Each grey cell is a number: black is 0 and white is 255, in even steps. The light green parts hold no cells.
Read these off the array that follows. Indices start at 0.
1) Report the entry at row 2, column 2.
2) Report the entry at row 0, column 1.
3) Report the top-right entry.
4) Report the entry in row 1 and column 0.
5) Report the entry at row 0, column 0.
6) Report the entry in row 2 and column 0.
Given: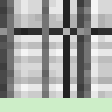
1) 177
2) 116
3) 216
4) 61
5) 73
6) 73
